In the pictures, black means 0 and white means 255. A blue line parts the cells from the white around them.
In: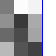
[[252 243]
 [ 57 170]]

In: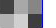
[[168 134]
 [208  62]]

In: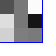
[[120 251]
 [120  21]]

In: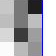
[[120  30]
 [120 190]]

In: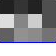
[[ 52  34]
 [133 205]]

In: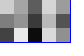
[[165  93]
 [148  58]]
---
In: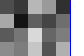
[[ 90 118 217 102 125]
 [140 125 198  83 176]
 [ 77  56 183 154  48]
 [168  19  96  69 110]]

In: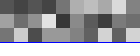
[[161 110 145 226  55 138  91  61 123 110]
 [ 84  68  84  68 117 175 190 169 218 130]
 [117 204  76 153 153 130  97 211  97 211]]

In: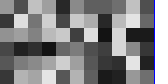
[[152  79 193 159  40 138  95  95 111 193  79]
 [ 55 179 165 228  87 179  95  26  33 152 111]
 [ 87 124 138 165 207 159  87  55  47 228  33]
 [146 159 130 186 201  63 222  19 214  26  26]
 [ 55 222 117 207  71 201 173  40 186 228 103]
 [ 71  33  47  19 103 124  79  63 214 138  55]]

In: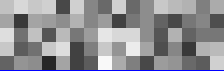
[[193 216 200 208  72 208 134 105 208 105 141 200 186 178 127 171]
 [222 113 193  85 186 119 156 230 216 216 141  85 178  99 119 119]
 [164  57 164 156 141 178 134 156  65 119 141  99  72 119 134  78]
 [ 99 148 141  39 164  65  92 249 171 127  72 156 148 105  92 208]
 [200  92 113 200 222  65 127 200 148 236 164  78 134  57 178 186]]

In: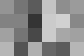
[[182  84 175 103  91 182]
 [148 117  91 196 142 155]
 [161 117  72 203 167 161]
 [130 130  52 203 209 136]]

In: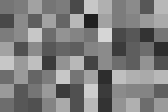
[[124 139 199 109 147 132 117 214  73  87  51 117]
 [199 154 191  59 147 184  67 139 109  94 147  80]
 [117 124 162 117 124  73 199 176 124 139  87 184]
 [162  80 139  87 101  94 132 139  59  94 109  45]
 [154  87 117 154  59  80 206  59 139 132 132  94]
 [109 154 101 124 199 117 162  45 191 176 170 184]
 [ 73 139  94 162 101 184  31 162 124 132 154 170]
 [109  87  80 132 170  80 184  51 147 176 109 154]]

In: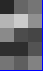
[[181 203 144]
 [117  95 130]
 [ 39 102 117]
 [ 46  46  83]
 [138  76  69]]

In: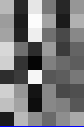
[[156  27 252 163  27 177]
 [ 45  59 246  87  93 120]
 [163  33 238 112  73 136]
 [185  39 230 120  39 150]
 [ 27 185 142 106 142 170]
 [216 112  45 156  59 100]
 [208 150  20 136  73  79]
 [192 163  13 136 128  87]
 [208  51   5 128 106  93]]
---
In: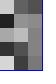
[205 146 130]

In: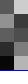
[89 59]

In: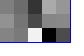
[127 117 242]

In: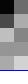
[  5 172]

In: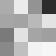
[172 163 165 246]

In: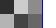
[46 68]

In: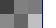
[ 63 103]

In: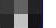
[ 57 193]
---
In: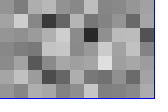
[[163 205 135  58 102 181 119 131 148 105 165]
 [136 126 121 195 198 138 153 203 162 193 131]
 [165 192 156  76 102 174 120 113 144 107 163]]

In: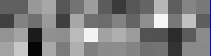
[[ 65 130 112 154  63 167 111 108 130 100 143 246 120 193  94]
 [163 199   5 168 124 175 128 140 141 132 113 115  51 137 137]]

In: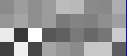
[[150 165 143 155 122 131 128 143 159]
 [ 63 239  69 165 151 139 199 200  94]]

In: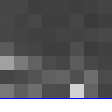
[[ 71  66  71  62  63  69  58  63]
 [ 91  71  68  62  62  78  60  65]
 [ 69  74  83  96  99  80 110  75]]

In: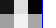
[[160 242 168]]

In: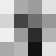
[[212  68 112 152]
 [169 182  18 228]]

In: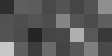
[[ 82  78  84  78 132  84  75  94]
 [199  95  61 106  68  87 127  74]]

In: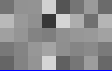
[[185 153 144  55 213 173 112 181]
 [120 132 151 164 143 133 138 122]]

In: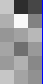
[[175 249 130]
 [165 111 153]
 [198 164 145]]
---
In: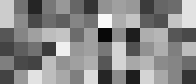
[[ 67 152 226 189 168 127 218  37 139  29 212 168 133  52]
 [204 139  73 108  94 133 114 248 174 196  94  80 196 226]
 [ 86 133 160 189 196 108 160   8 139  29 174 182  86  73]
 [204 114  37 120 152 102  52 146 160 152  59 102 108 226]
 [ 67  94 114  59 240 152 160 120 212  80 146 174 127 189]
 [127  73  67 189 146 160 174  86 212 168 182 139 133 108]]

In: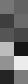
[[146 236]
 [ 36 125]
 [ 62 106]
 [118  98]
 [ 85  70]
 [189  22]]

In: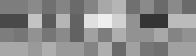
[[168 168 154 174 154 154 132 174 106 161 118 112 161 161]
 [125 125 138 112 132 106 132 168 181 112 138 106 138 106]
 [125 118 146 118 138  98 161 125 174 146 146 168 132 146]
 [ 73  73 195  91 181  98 224 239 209 146  52  52 187 187]]

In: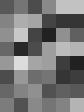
[[152 220 165 158  61  33]
 [144 200  68  33 144  96]
 [131 173 165  68  53  53]
 [ 76 152 109 117  53  61]
 [103 131 144  82  96  88]
 [ 88 117  76 137 194 194]
 [124  82 137 117 131 180]
 [103  40  76 158 188 180]]

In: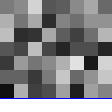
[[ 16 176  64  78 160  30 160 131]
 [ 57 154 117 138 176 225  24 211]
 [123 138 211  86  93 138 168 105]
 [176 117 168  45 131 111 146 146]
 [ 99  99  57 123 198 105 146 198]
 [ 86  70 190  70  37  78  78  37]
 [190  45  51 168  93  64 111 182]]

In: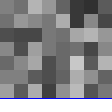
[[113 151 136 120 173  56 136  71]
 [105 136 167  78 105 200  91 180]
 [128 128  91  78  99 173 144  99]
 [128 113 180 151  99  56  48  91]
 [159  91 173  64 144 186  84 120]
 [136  78 159 120 105 113  71 136]
 [ 78  71  71 120 113 167 180 151]]

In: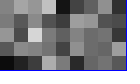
[[131 165 150 193  20  67  96 144  48]
 [ 88 138 131 115  67 144 108 102 158]
 [123  88 138  82  61 158 150  82  75]
 [150  75 214 123  96 131 108 115  55]
 [ 12  34  61 173 123  41 102 115  88]]
